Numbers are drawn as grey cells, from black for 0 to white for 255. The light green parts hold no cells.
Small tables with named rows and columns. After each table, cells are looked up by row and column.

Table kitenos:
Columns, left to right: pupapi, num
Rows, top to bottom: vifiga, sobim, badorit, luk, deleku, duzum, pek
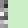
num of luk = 120
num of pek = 149
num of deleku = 84
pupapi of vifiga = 138
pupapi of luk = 239
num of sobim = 47
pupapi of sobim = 135
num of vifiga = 100
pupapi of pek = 160
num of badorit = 180
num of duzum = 220
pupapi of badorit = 158
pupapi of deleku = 104
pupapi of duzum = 186
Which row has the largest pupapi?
luk

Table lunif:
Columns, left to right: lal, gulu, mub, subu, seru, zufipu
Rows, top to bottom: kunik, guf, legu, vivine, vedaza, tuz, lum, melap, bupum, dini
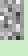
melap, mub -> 156
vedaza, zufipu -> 157
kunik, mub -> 197
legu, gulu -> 207
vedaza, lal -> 253
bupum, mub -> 207
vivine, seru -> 61
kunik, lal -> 178
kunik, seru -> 245
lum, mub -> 144
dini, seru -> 48
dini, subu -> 161
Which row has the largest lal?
vedaza

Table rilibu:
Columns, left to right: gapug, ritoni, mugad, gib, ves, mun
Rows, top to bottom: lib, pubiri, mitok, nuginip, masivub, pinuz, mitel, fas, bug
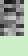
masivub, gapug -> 123
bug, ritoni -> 137
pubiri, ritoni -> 139
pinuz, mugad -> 113
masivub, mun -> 176
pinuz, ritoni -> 105
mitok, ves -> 155
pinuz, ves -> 165

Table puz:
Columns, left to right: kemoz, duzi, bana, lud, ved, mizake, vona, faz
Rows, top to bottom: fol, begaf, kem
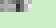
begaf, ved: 48
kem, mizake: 119
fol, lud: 121
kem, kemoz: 147
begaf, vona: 181
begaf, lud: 181
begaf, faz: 236
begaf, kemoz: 169
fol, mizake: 114
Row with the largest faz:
begaf

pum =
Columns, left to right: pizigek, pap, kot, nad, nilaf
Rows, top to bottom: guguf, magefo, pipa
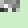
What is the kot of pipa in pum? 231
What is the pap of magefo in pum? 244
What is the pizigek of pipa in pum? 46
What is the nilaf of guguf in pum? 111
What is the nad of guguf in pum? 155
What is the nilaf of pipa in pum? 193
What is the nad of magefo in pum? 125
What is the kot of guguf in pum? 144
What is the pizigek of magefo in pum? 179
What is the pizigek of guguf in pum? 189

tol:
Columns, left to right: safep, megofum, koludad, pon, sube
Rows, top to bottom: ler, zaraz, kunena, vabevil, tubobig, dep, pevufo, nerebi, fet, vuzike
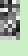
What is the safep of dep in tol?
165
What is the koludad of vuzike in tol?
197
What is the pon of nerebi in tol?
65
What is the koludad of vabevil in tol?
121
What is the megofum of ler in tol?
164
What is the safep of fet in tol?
102
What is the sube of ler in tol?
179
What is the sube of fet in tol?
121
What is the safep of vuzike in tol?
203
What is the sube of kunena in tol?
142
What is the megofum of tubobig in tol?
97
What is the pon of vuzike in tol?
215
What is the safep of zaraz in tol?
32
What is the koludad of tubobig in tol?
131
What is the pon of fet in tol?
39
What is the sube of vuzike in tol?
128

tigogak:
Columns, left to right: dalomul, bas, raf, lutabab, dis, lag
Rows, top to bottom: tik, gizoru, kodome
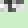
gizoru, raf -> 77
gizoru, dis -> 210
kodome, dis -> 228
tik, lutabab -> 165
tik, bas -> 73
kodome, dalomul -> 202
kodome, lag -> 227
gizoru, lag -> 232
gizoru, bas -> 218
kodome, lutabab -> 103
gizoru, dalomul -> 250
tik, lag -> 105
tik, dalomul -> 200
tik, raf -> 53
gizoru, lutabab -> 233
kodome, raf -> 80
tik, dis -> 94
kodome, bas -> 220
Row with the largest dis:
kodome

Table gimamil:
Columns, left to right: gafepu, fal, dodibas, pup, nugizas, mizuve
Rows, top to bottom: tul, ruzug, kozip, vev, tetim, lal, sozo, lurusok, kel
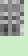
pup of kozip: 134
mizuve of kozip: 166
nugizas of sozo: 121
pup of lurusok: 80
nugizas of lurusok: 113
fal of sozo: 79
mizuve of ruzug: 161
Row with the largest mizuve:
lurusok

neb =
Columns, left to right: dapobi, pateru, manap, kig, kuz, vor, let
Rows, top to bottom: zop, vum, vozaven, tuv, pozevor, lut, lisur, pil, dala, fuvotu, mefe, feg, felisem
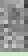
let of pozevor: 106
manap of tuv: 125
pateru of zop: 157
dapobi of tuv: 125
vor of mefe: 150
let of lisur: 122
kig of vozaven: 104
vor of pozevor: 140
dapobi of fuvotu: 103
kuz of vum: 182
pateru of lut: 197
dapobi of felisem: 150
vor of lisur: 138
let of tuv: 132
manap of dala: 116
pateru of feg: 205
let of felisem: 134
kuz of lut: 132
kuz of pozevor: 122
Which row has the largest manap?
fuvotu

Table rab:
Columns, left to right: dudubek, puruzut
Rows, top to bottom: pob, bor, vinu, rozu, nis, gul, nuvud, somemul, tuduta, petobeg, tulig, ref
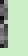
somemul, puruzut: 80
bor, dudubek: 89
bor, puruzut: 129
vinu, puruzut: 88
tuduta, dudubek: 115
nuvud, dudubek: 146
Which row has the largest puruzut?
gul

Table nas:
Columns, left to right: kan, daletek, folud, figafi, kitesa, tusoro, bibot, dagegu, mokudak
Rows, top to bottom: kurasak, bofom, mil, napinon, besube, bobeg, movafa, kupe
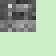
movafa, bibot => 116
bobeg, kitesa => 150
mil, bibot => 126
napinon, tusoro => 45
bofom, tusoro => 146
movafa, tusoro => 174
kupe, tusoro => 116
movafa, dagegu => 147
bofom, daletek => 78
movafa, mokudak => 131
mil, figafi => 101
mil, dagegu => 93
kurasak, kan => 90
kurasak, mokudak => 94
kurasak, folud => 96
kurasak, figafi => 92
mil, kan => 85
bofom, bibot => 179

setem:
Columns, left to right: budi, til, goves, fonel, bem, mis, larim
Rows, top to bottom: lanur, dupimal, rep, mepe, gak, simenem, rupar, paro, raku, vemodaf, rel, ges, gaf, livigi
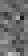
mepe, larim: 90
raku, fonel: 98
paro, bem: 107
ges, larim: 115
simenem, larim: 137
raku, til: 133
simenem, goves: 109
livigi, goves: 197
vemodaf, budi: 117
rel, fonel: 68
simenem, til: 153
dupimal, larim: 133
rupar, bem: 98
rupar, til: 108
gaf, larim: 122
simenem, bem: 70
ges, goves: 112
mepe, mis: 75
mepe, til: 58
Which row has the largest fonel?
livigi

